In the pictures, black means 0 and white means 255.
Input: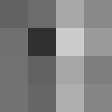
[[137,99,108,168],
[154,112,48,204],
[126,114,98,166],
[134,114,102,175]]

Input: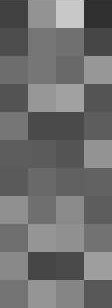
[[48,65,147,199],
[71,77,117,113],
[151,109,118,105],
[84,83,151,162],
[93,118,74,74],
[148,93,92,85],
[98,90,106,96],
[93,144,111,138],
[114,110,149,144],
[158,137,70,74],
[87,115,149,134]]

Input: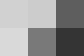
[[94,209,204],
[52,217,121]]

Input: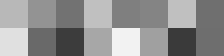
[[111,184,147,114,192,127,132,192],
[110,224,105,60,167,242,160,58]]

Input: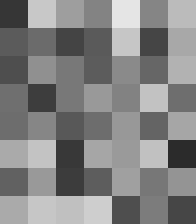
[[187,54,200,158,131,229,133],
[168,91,107,68,90,198,69],
[178,78,144,120,92,138,102],
[110,111,61,120,153,130,194],
[166,109,134,88,109,152,100],
[43,170,195,56,166,154,193],
[148,97,153,60,93,160,119],
[70,170,198,192,206,78,124]]

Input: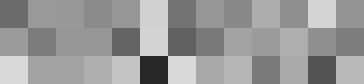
[[148,107,153,152,139,151,209,115,150,136,173,143,212],
[125,155,123,151,151,100,210,96,121,163,155,174,143],
[185,216,162,163,175,196,39,217,168,182,122,170,83]]
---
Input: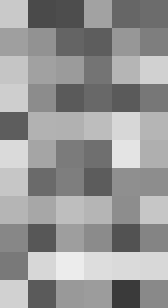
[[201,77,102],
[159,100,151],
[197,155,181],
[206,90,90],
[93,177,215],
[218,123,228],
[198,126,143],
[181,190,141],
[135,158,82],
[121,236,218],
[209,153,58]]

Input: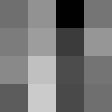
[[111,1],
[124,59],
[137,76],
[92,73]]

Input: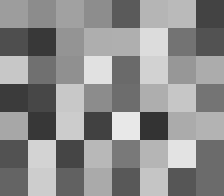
[[157,161,90,186],
[78,148,175,115],
[199,144,106,151],
[59,200,109,198],
[167,204,232,171],
[82,69,121,227],
[100,97,88,86]]

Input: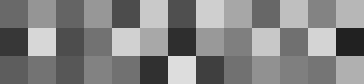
[[105,100,76,79,167,191,183],
[55,77,209,46,127,112,33],
[93,87,113,221,113,127,176]]

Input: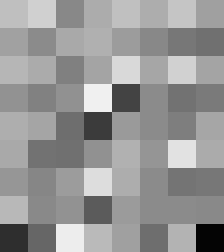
[[191,136,192,197],
[161,169,156,119],
[182,128,217,209],
[146,145,67,114],
[174,110,154,126],
[169,112,177,226],
[150,156,173,116],
[184,146,155,139],
[46,237,160,179]]

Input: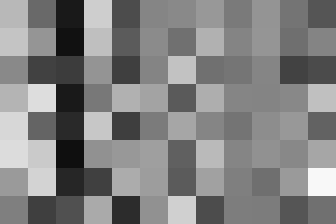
[[184,25,76,137,122,116],
[196,17,91,112,132,111],
[137,60,63,194,117,66],
[180,25,177,90,133,136],
[215,41,62,166,116,152],
[220,15,152,96,133,136],
[154,38,172,91,127,154],
[127,80,44,208,125,85]]
